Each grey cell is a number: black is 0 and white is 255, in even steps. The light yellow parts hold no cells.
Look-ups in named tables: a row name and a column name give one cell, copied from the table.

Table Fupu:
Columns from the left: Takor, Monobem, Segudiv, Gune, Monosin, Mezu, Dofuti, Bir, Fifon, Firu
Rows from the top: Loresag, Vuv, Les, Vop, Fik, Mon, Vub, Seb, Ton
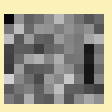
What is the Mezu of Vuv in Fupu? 127
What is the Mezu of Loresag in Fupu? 184
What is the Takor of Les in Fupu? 187
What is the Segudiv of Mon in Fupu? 88
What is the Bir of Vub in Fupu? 119
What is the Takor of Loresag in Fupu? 8
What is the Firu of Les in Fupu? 182
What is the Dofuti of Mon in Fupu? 141
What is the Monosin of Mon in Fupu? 99
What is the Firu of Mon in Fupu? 107
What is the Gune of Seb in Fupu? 95
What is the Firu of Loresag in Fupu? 106
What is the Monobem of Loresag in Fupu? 145
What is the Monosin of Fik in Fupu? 135
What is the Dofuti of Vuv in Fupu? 146

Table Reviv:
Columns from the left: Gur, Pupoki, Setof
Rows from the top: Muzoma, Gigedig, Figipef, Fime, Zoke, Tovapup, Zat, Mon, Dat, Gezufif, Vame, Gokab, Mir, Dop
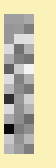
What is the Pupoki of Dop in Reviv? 157
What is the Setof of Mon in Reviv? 119
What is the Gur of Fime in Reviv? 218
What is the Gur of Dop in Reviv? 181
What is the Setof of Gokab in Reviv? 143
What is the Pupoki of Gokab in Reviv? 123
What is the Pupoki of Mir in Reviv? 147
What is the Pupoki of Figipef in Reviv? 222
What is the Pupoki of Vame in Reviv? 141
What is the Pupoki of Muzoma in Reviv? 158
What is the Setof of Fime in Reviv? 178
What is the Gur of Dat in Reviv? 47
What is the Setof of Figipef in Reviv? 224
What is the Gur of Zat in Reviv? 221
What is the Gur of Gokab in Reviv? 9
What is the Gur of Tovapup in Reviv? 96

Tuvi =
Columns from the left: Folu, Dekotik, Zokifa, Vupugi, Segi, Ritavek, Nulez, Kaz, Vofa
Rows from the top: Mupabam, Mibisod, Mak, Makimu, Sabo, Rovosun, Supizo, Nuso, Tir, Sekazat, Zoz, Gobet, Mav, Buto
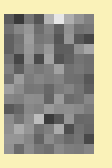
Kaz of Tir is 114
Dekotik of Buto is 107
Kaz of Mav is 116
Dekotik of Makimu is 119
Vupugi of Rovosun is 120
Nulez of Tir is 108
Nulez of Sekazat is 143
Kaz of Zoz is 104
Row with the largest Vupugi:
Zoz

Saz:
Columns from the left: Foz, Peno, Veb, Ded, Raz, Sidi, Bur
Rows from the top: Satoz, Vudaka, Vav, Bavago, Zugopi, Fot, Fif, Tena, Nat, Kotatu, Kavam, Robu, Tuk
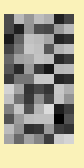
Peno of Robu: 146
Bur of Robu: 51
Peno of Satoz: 185
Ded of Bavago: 192
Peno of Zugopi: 161
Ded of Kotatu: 179
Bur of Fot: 187
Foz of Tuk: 164
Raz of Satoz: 175
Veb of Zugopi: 168
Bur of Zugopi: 60
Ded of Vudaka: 78
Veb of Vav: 193
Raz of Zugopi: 188
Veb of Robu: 47
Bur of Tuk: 212
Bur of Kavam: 82
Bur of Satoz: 68

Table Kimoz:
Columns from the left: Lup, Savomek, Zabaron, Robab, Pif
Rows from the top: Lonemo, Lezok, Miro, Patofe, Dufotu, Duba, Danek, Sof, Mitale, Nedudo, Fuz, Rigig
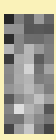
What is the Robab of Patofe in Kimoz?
152
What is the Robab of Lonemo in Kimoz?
153
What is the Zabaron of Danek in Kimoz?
180
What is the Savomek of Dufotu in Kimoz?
172
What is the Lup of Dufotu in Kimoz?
60
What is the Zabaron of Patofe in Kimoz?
183
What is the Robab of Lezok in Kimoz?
89
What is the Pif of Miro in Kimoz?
120
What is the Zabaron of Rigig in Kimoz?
198
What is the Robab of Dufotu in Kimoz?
92
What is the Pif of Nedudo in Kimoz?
85

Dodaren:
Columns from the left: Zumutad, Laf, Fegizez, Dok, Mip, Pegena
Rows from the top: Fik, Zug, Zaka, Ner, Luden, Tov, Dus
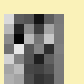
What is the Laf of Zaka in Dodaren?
5
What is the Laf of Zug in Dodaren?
37
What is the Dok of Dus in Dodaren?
51
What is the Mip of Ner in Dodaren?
46
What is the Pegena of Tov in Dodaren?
121
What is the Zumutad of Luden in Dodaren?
211
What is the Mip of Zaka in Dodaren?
199
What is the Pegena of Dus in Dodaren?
120
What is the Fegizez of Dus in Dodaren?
78
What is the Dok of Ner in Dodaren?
131
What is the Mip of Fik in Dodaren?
93
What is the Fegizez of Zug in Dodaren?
139
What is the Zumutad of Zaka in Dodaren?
139
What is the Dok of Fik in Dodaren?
20
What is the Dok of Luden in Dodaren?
31
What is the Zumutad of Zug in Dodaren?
184
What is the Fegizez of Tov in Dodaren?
71
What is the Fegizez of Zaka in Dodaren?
185
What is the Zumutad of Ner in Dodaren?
112
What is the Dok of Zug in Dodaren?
63

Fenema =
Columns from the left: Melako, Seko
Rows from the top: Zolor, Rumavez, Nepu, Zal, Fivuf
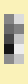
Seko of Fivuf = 197
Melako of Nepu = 73
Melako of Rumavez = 106
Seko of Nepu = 198
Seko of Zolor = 220
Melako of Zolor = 134
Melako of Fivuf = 139
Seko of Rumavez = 129
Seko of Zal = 237
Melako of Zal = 21
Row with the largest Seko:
Zal

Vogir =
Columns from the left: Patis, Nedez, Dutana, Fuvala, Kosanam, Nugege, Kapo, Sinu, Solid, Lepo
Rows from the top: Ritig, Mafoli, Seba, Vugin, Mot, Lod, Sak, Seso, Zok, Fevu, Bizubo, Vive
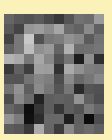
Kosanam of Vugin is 153
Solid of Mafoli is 138
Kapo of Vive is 137
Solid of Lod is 126
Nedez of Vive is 87
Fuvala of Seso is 139
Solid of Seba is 91
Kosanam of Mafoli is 141
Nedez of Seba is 120
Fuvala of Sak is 134
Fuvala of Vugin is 143
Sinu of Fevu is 83
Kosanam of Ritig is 74
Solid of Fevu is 121
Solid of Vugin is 112
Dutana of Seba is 200
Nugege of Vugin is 100

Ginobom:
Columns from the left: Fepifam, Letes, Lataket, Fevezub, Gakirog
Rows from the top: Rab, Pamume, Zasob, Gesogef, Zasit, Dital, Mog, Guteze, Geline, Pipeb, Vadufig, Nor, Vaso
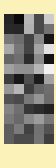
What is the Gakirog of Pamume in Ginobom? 114
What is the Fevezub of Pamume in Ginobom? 73
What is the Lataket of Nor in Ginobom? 65
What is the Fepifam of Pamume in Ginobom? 41
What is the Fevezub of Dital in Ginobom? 182
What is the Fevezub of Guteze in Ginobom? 101
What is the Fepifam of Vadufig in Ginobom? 120
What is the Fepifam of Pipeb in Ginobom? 132
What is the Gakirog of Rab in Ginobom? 204
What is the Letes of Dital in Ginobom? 145
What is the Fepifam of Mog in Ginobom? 61
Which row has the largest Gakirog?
Dital

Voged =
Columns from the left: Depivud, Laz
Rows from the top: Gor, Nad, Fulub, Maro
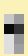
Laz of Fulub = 146
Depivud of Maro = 222
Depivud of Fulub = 223
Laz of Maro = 159
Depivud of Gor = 199
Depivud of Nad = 10
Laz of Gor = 155
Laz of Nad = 51

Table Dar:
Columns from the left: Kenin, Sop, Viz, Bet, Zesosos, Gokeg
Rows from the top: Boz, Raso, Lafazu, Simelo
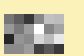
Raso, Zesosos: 134
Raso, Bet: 254
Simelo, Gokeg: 57
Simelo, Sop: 139
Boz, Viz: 56
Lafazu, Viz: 138
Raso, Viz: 157
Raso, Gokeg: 163
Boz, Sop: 93
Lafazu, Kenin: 38
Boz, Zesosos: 193
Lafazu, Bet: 213
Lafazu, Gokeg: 232
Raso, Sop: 121
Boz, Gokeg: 188
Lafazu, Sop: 148
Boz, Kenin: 118
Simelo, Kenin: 138

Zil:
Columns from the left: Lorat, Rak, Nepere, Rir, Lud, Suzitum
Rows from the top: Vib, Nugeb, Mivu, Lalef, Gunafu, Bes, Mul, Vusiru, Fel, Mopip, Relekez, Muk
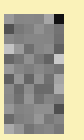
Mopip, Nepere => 134
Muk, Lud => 134
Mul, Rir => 145
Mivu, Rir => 134
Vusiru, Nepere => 140
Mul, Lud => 112
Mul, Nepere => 101
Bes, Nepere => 126
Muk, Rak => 148
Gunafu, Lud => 99
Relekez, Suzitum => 132
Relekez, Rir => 151
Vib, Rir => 133
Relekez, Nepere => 132
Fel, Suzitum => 125
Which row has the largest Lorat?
Lalef

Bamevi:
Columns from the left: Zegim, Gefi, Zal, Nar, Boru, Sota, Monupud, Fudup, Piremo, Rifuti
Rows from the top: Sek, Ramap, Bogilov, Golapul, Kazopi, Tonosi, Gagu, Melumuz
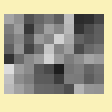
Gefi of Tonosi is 157
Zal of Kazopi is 138
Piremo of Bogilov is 85
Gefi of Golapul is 146
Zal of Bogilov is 87
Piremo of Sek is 47
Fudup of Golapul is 75
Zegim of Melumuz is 185
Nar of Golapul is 111
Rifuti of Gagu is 110
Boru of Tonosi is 73
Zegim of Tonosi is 220
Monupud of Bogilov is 170
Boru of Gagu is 91
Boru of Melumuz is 103
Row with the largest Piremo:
Kazopi

